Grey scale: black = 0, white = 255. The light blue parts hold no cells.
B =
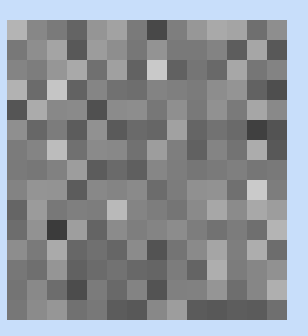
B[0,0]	180
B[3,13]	78
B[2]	[132, 125, 150, 169, 112, 160, 98, 201, 97, 117, 105, 167, 118, 131]
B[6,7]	157
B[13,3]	76
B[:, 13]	[142, 88, 131, 78, 137, 83, 88, 121, 125, 157, 180, 109, 145, 175, 111]
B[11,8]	116
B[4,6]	141
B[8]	[131, 148, 147, 92, 136, 132, 138, 108, 124, 144, 146, 112, 202, 125]
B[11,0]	141
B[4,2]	136
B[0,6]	122
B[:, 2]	[122, 164, 150, 197, 136, 124, 188, 129, 147, 120, 59, 170, 149, 109, 150]
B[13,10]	149
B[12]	[119, 111, 149, 97, 107, 114, 104, 101, 124, 100, 174, 124, 134, 145]
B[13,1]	137
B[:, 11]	[164, 93, 167, 148, 122, 106, 115, 127, 112, 139, 124, 126, 124, 110, 93]
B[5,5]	90
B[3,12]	98
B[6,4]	138
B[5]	[143, 103, 124, 92, 145, 90, 106, 102, 161, 101, 114, 106, 64, 83]
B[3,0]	178
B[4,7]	119
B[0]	[180, 135, 122, 100, 149, 162, 122, 72, 126, 151, 169, 164, 111, 142]
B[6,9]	97
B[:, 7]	[72, 147, 201, 131, 119, 102, 157, 134, 108, 125, 132, 83, 101, 83, 136]
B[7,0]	122
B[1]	[120, 142, 164, 88, 156, 142, 119, 147, 121, 121, 131, 93, 166, 88]
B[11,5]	102
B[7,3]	157
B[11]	[141, 122, 170, 103, 112, 102, 139, 83, 116, 138, 165, 126, 173, 109]

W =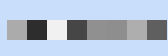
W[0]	171
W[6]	174
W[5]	142
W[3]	70

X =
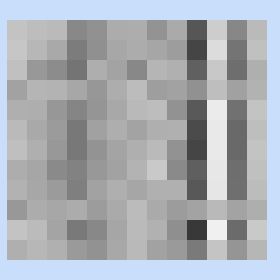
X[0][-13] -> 195
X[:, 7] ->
[147, 166, 181, 158, 189, 175, 186, 201, 176, 170, 177, 162]
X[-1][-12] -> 183
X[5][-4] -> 75
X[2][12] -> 175
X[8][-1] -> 188
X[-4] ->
[178, 167, 155, 127, 162, 175, 166, 176, 176, 88, 230, 111, 188]
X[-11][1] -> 183
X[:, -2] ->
[135, 116, 110, 161, 113, 105, 105, 110, 111, 163, 107, 149]
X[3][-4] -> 145
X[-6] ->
[191, 175, 152, 120, 147, 164, 175, 186, 146, 69, 233, 105, 195]
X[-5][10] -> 231
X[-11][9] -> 69
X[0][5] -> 172
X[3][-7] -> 188
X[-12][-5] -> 170
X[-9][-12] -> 181
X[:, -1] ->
[186, 192, 175, 178, 195, 190, 195, 192, 188, 174, 201, 182]
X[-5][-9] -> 152
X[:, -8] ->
[172, 167, 163, 173, 168, 174, 164, 162, 175, 170, 166, 168]
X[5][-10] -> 120
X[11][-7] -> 185
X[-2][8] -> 143
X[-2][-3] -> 240
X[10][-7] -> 186
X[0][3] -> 136
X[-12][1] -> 189

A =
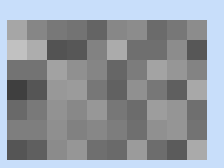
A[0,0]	166
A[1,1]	173
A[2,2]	162
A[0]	[166, 134, 120, 115, 100, 135, 140, 107, 119, 140]
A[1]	[193, 173, 83, 87, 130, 171, 111, 111, 140, 87]
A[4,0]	105
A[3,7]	119
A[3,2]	152
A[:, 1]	[134, 173, 115, 85, 121, 126, 95]
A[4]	[105, 121, 146, 136, 151, 119, 108, 157, 149, 111]
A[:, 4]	[100, 130, 133, 119, 151, 135, 111]
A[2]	[115, 115, 162, 144, 133, 102, 124, 163, 150, 131]
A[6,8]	91

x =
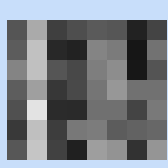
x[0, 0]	85
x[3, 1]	159
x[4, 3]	42
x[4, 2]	43
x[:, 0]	[85, 92, 132, 93, 80, 57, 87]
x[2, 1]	192
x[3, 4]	117
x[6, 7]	149
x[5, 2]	61
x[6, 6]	50
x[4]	[80, 227, 43, 42, 112, 112, 68, 121]
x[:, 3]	[78, 34, 72, 73, 42, 120, 32]
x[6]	[87, 197, 65, 32, 158, 147, 50, 149]
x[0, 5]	86
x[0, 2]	63
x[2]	[132, 192, 85, 72, 126, 141, 23, 84]

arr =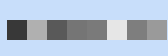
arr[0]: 56
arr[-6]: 89
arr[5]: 230

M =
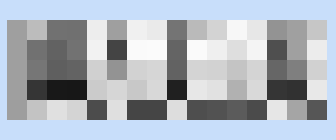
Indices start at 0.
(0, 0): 159
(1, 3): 114
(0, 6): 240
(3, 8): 32
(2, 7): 214
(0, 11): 247
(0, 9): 186
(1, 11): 222
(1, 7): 251
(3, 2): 24
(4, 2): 224
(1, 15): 236
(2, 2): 95
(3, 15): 232
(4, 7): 69
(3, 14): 49
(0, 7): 234
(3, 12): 217
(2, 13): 102
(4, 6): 69
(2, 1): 118
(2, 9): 212
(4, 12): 75

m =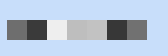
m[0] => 110
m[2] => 238
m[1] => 58
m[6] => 113

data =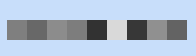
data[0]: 127
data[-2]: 144
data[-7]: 140
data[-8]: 104

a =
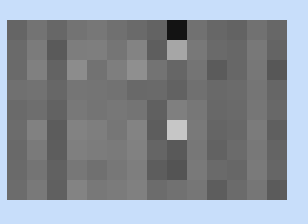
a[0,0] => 101
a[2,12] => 119
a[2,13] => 87
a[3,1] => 114
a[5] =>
[108, 129, 92, 130, 126, 118, 131, 93, 198, 121, 101, 104, 123, 95]
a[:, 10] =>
[103, 106, 91, 105, 104, 101, 98, 106, 93]
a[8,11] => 107
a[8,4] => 120
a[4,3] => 120
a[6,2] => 93
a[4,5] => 119
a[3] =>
[112, 114, 103, 117, 116, 114, 105, 106, 98, 112, 105, 107, 117, 102]
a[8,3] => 131
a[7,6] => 126
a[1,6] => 131
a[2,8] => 102
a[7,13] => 102
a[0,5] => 112
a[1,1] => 123
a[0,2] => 103
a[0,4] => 119
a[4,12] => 118
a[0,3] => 115
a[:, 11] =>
[99, 103, 103, 107, 106, 104, 107, 103, 107]
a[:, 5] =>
[112, 117, 126, 114, 119, 118, 122, 119, 123]
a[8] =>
[108, 121, 96, 131, 120, 123, 128, 108, 113, 118, 93, 107, 118, 91]
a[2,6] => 143
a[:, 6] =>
[106, 131, 143, 105, 116, 131, 129, 126, 128]
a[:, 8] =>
[19, 166, 102, 98, 127, 198, 89, 84, 113]
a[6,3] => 127
